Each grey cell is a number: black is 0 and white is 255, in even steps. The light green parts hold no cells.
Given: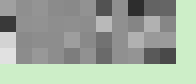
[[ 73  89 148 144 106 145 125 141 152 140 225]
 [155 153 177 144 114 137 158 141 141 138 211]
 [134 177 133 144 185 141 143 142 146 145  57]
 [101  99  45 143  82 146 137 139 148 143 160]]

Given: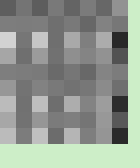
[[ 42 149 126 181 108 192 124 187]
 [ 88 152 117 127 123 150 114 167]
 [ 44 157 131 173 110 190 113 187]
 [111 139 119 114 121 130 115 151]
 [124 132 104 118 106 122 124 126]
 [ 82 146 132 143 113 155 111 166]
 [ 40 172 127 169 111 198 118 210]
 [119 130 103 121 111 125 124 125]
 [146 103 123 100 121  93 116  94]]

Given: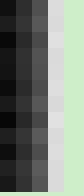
[[218  85  50  24]
 [218  91  54  33]
 [221  77  45  14]
 [218  90  53  31]
 [225  71  40   7]
 [217  87  51  26]
 [222  76  43  12]
 [219  81  48  19]
 [218  83  49  21]
 [224  74  42   9]
 [218  88  52  29]
 [220  80  46  16]]

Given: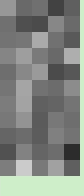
[[ 95 161 121 203 125]
 [ 44 109 101 130  81]
 [115 128  92 108 101]
 [110 120  91 147 120]
 [116 100  96 163 124]
 [140 108 114 165 117]
 [ 87  75 154 136 110]
 [174 105 122 158 133]
 [ 89 113 170 118 115]
 [106 135  75  79 112]
 [ 95  66 112 105 151]]

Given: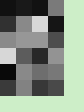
[[ 73  56 130  58]
 [120 110 137   9]
 [147  40  92 215]
 [ 77 151 151 138]
 [ 21 215 137  49]
 [122  18  25  17]]

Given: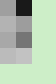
[[194 187]
 [117 168]
 [157 179]
 [ 25 159]]

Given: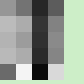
[[217  11 244 106]
 [133  42 172 185]
 [138  48 156 179]
 [130  53 172 187]
 [ 92  39 115 150]]
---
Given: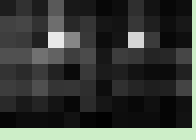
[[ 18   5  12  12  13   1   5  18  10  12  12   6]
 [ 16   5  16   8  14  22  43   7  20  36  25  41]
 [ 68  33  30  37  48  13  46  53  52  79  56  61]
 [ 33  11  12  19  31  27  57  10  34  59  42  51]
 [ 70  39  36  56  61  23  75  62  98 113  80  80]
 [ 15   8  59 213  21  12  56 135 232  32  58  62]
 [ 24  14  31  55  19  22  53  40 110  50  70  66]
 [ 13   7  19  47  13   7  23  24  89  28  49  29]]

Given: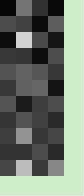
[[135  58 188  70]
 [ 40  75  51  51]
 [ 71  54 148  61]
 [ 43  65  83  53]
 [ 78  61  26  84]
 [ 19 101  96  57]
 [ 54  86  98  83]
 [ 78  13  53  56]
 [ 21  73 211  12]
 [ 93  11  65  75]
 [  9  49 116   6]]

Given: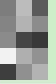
[[179 144  61]
 [145 176 242]
 [ 56  69 139]
 [141 178 132]
 [ 91 188 124]]

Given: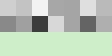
[[176 100 165 215  60 159 136]
 [186 222 164 167 241 194 207]]

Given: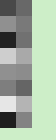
[[131  30]
 [180 230]
 [101 126]
 [140 144]
 [169 206]
 [113  34]
 [121 144]
 [104  73]]

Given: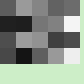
[[238 153  95  20  72]
 [ 76  63 146 156  78]
 [244 129 118  30  32]
 [108  98 133 154  93]]

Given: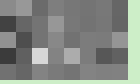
[[129 128 131 116 122 131 102 113]
 [ 97  87 124 172 131 215  96  59]
 [149 123 124 114 136 116  78 146]
 [101 119 115 120 151 116 102  66]
 [102 120 116 119 126 107 152 139]]

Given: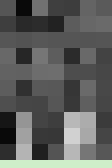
[[ 87 118 183  84  31 180  45]
 [ 69 168 209  55  56 161   9]
 [ 59 172 184  62  68 149  22]
 [ 70  95  56  86  69  70  79]
 [ 72 106  54  88  89  48  93]
 [ 71  77  77 110 109  97  98]
 [ 67 105  43  93 118  38 104]
 [ 85  84  85  85  87  83  86]
 [106 103  92  34  44  41  62]
 [ 90 100  61  63 113   9  85]]

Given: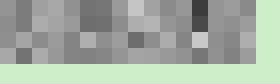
[[156 130 145 119 146 153 162 164 149 134 130 132 152 171 115 168]
 [174 135 143 200 133 172 142 109 157 143 175 132 155 140 165 143]
 [156 144 149  74 141 149 180 174 141 112 110 154 164 172 124 141]
 [138 156 149  60 151 139 162 197 154 118 115 145 168 160 124 148]]
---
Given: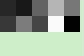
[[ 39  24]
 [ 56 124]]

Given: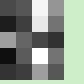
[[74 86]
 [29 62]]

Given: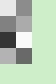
[[232 140]
 [129 171]]

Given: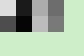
[[221  26]
 [ 77   5]]

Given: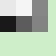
[[232 245]
 [ 25  92]]

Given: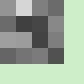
[[148 214]
 [107  64]]

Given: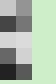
[[199 148]
 [ 69 118]]

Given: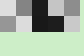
[[221 132]
 [150 220]]

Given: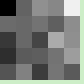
[[  0  99]
 [107 104]]
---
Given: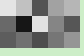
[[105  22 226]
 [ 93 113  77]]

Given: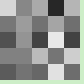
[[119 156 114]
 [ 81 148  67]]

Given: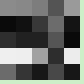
[[10 17 56]
 [46 33 33]]

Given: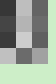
[[ 69 180 107]
 [ 59 205  96]]

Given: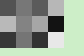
[[185 131 166]
 [ 55 117  50]]

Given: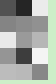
[[132 139 145]
 [233 154 182]]
